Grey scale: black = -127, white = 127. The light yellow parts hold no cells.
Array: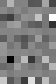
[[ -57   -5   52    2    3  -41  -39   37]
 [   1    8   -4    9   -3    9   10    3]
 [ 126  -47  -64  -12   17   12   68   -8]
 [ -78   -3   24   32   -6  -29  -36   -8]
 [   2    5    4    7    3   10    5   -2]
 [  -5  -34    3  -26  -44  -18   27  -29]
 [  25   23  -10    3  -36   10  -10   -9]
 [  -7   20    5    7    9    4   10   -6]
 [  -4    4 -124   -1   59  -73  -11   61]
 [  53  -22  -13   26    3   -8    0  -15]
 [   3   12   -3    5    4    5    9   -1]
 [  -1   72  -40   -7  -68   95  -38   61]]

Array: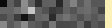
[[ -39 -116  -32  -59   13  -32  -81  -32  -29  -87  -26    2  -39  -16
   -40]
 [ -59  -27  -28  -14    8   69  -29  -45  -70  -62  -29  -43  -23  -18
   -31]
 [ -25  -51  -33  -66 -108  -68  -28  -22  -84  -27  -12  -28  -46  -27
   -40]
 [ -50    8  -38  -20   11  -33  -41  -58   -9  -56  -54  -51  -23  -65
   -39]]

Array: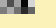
[[  85   43  -48   32 -121]
 [ -26   -3   42  -15  -85]]

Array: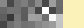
[[-20   8 -55 -13  -1 -27  10 -56  29]
 [-22 -24 -12 -13 -34   7 -57 126 -57]
 [ 69 -33 -70  -6 -36  34  30 -17 119]
 [ 67 -57 -16  -1 -14  -9   7  18  28]]

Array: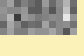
[[-17  10  32 -29   0 -18 -35  26 -21  12  51]
 [-30  20   8   7  22 -34 -35   4 -40   5  67]
 [ 17  12  53 -67  27  14  -5   2  11   7 102]
 [-12 -24  38   7 -30 -16 -22  34 -10   9  14]
 [ 31   4  32  -1  -2  29  17  18  37   9 -41]]

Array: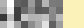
[[ -7  51 126 -29 -37  27 -32  53  -5]
 [-17  37 111 -64 -21  10 -39 -34  10]
 [ 57 -71  60 -66  71  51  53  64   7]
 [ 29  52  98  35 -39  13  43  97 -31]]
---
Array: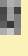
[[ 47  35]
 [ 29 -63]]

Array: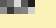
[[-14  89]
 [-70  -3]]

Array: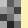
[[-33  21]
 [  6 -62]]

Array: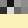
[[-107   30]
 [  88  -23]]

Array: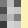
[[ 60 -40]
 [ 77  71]]

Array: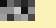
[[-19 -56]
 [ 18  72]]
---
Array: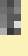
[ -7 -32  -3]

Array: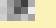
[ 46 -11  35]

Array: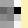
[124  -6   8]

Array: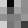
[14 32 -1 80]

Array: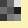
[ 97 -43 -73]

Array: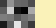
[ -50 -123  -37  -30]

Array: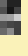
[ -93 -104   28]
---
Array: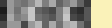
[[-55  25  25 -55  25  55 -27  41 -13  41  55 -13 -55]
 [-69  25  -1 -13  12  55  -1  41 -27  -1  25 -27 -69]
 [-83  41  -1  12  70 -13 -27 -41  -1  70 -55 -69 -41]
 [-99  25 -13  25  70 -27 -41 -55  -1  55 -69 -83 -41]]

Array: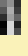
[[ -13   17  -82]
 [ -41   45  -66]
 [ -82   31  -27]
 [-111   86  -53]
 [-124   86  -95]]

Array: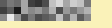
[[   9  105   24  -50   -7  -50  -35  -20   65  -20   50  -35    9]
 [ -35   -7  -20   38  -64  -76  -50   65   89   38   77   65   -7]
 [ -64  -35 -101   38    9   24   -7   50  -50   24   -7   24   50]]

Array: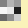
[[119 105 -97]
 [  1  52  26]
 [-23  14  76]]

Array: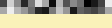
[[  39  109   52   23  -18  -87 -102   -6   68   23 -102  -30  -45  -59
   -30   39]
 [ -59   80    9  -87   -6   93   39 -114   52  -45    9  -18 -126 -102
   -59  109]]

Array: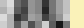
[[  91   49  -74  -46   33   20  -61  -21   20   78]
 [  78   49  -34   33  -46    4   78  -34 -103   -9]
 [  65   91  -21  -46   20    4  -74   -9   33   65]
 [  49   78  -34  -61   20    4  -89   -9   33   65]]

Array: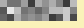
[[ 45 -12 -12  30 -67  45  18  45   3 -67  59]
 [-25 -54  45   3  18   3  30 -67 -40  75 -54]
 [-40 103  59 -12   3 -25   3  59  59  75   3]]

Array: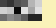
[[  81   69 -118   97   38   97]
 [ -18    9   -5  -34  -91  -91]
 [ -61  -76  -46  -34   53   81]]
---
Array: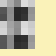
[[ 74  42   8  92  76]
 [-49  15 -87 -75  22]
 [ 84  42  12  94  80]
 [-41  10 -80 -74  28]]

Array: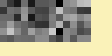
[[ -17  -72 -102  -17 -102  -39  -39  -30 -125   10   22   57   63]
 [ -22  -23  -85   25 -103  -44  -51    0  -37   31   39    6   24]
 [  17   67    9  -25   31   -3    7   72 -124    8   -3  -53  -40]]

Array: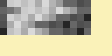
[[-50  75  82  64  79  43  89  51  26 -26 -25 -50 -40]
 [-40  82  64  79  43  89  51  26 -26 -25 -50 -40 -90]
 [-90  64  79  43  89  51  26 -26 -25 -50 -40 -90 -24]]

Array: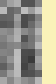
[[  1  33  47 -42 -43   2]
 [-28 -25  30 -51 -39   2]
 [ 15   7  45  10  -4  48]
 [ -9   3   8 -18  -9  55]
 [-10  20  63 -54 -68  33]
 [ -6  30  58 -49 -46 -27]]

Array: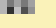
[[53 -5 35 -6 33]]

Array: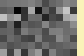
[[-14  -9  -8  -6   1 -12 -53 -26 -16   5  -2]
 [ 65  16  34 -76 -19 -21 -92 -54 -64  38  54]
 [-30 -26 -62  -4 -22 -19 -51  -1   0 -18 -12]
 [-24 -46 -37 -30 -18 -45 -15 -38 -32 -24 -17]]
